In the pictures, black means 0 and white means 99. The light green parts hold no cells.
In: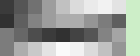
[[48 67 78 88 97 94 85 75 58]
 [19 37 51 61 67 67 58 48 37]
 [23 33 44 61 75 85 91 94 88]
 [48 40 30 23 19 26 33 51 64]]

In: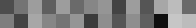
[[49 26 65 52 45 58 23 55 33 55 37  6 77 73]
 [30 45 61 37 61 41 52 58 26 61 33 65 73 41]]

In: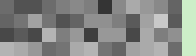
[[39 45 63 45 32 39 56 56 49 35 63 78 35]
 [70 66 59 42 45 66 70 45 39 63 66 70 42]
 [42 32 32 42 49 53 49 20 53 66 59 53 39]
 [28 35 28 70 49 59 24 59 59 28 66 49 56]]

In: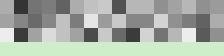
[[92 23 63 85 75 63 29 78 41 23 82 45 71 92 35 56]
 [67 20 45 48 38 67 75 78 32 71 71 56 63 71 56 60]
 [63 52 41 52 75 48 89 60 78 52 52 82 56 48 38 67]]

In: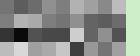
[[49 69 66 49 45 56 39 36 42]
 [73 84 62 66 77 24 59 45 62]
 [45 36 42 56 49 69 62 53 73]
 [20  4 32 28 28 80 39 56 32]]

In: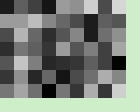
[[60 60 73 52 40 29 11 37 33]
 [33 76 49 15 18 21 37 25  1]
 [46 64 43  1 46 21 67 21 80]
 [29 70 40 18 33 52 11 43 56]
 [18 46 37 21 60 33 49 25 64]
 [11 37 25  8 60 56 80 29 83]
 [21 56 15 40  8 29 43 67 52]]
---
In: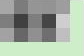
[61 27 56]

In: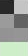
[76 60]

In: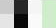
[95  4]

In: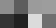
[61 85]

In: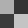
[20 23]

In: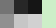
[ 8 77]

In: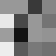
[52 59  7 92]

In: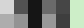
[27 59]

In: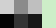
[74 20]
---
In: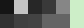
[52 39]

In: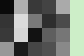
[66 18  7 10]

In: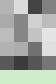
[50 81 52 69]

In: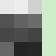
[81 38 27]

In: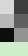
[24 71]

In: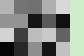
[84 35 73 15]

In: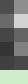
[55 41]

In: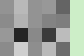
[39 51 53 80]

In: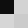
[82 83]
